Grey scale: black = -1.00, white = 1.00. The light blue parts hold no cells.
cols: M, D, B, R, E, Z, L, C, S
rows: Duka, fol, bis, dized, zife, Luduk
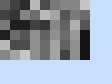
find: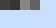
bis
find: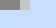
Duka
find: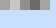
Luduk
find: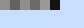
dized
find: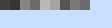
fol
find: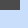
zife
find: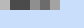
zife

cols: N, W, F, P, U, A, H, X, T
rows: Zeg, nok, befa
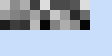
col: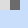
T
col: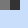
F
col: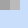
P

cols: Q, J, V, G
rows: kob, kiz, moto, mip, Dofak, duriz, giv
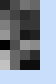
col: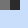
V
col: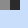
G

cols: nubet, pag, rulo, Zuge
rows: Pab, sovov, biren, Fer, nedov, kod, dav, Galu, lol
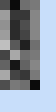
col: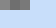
Zuge
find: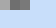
kod
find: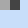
Galu
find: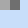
kod
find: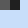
nedov
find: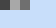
kod

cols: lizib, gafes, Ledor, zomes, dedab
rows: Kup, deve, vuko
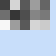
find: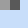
vuko
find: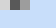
Kup
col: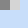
zomes
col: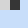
gafes

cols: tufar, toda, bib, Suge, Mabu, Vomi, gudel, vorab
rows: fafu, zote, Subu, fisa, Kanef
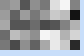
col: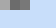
tufar
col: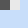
Vomi
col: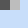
toda
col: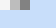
gudel
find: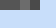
Subu
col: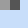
bib

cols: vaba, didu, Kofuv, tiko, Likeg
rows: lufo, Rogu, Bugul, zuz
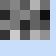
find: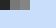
Rogu
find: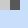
zuz
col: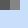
Kofuv
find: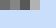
lufo
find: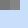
Rogu
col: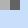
tiko

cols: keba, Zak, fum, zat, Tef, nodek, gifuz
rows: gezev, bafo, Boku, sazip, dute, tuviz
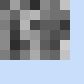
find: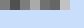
tuviz
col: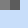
Tef
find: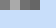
tuviz
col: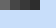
Zak
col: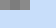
keba
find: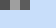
dute

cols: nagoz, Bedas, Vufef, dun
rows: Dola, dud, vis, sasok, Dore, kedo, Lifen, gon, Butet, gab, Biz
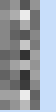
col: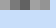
Bedas
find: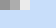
dud
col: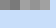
dun
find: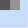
Dola

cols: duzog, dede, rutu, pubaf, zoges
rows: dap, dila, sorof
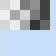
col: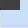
zoges
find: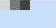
dila
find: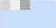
sorof
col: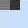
pubaf
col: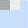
dede

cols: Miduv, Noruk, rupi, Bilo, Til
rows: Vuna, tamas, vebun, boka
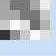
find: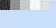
boka
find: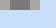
Vuna
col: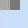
Bilo
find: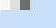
vebun
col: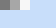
Noruk

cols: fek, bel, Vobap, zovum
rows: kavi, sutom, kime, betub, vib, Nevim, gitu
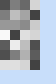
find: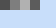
Nevim
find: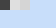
betub
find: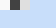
betub
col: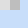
Vobap
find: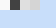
betub
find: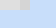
gitu

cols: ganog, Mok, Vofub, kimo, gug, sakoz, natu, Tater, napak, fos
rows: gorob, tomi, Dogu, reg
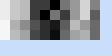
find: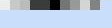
gorob
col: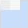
ganog
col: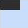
gug
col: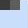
natu
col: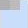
Mok
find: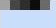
reg
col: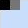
sakoz

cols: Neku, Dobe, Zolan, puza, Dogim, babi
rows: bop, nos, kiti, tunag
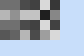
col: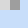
Dogim
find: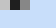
nos
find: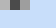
tunag
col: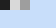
Dogim
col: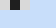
Dogim

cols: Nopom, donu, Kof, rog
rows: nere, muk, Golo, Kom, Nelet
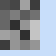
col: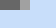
Nopom
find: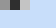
Kom
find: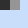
Golo
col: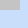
rog
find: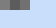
muk
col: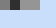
donu

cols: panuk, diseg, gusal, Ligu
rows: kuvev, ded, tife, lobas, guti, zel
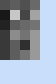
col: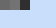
gusal
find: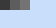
zel
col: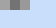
Ligu

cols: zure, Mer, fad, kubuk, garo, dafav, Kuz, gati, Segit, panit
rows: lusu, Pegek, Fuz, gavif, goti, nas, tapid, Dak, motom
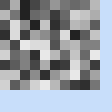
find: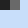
Pegek
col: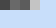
Mer
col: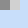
kubuk
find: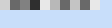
nas
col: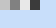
panit
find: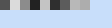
Fuz

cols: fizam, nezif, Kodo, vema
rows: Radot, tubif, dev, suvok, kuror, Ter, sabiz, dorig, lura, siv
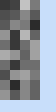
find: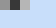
suvok
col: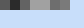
vema

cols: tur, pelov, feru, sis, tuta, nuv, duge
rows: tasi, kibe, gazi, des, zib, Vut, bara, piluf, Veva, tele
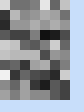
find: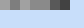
tele
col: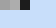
nuv
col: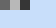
feru

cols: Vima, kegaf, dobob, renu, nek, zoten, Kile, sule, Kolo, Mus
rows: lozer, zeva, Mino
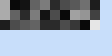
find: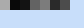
lozer
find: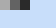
zeva

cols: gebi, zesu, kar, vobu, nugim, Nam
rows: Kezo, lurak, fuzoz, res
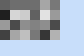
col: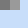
Nam
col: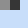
nugim

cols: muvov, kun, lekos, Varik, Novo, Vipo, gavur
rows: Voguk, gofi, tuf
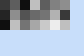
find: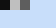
Voguk
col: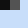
lekos
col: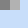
Vipo

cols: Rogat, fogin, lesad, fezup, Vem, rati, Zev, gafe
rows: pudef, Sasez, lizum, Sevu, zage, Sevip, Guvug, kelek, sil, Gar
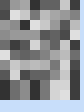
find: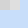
Gar
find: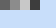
kelek

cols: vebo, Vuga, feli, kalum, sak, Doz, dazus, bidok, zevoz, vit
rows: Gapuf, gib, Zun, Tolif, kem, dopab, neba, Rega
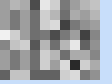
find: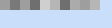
gib
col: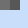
kalum
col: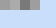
bidok
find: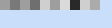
neba

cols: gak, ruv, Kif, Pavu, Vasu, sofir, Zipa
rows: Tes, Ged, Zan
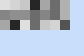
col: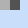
Zipa
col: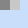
Vasu
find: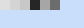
Tes
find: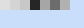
Tes
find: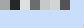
Zan
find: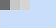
Zan
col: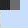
Pavu

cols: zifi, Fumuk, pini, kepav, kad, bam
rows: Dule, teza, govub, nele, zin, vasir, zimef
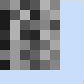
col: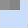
kad
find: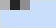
teza
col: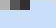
pini
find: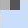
govub
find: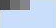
zimef
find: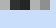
nele
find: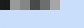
zin

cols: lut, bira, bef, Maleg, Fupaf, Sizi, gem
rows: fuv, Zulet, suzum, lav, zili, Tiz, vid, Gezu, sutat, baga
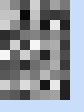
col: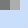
Maleg
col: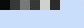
bef
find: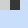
zili
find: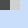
fuv

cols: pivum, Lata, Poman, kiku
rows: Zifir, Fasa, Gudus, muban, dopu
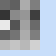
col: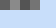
Lata
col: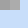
Poman

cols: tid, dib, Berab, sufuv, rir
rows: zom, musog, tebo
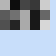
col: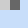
rir
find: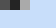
tebo
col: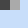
Berab
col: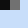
dib
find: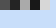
tebo

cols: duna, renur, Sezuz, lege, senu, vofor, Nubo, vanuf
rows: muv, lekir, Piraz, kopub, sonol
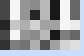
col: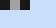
vofor
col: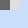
vanuf
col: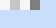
renur
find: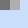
sonol

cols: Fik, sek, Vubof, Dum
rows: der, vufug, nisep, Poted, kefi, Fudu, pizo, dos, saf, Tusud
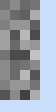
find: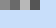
dos
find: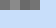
der
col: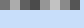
Dum
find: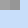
kefi

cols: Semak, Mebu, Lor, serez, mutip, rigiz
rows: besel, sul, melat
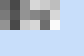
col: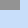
Lor
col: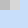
rigiz
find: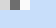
melat
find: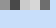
melat
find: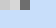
melat

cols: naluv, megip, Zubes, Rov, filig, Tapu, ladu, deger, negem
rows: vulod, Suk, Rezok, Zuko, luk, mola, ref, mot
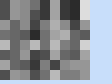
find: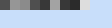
Suk
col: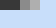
ladu

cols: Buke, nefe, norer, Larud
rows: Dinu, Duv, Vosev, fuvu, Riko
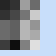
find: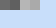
fuvu
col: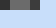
Buke
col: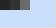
Buke

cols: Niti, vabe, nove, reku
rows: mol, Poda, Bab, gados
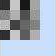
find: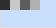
gados
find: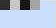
mol
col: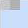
vabe

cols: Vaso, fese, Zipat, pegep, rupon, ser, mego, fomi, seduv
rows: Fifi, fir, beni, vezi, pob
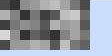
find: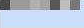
pob
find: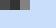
vezi
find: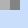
fir
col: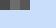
seduv

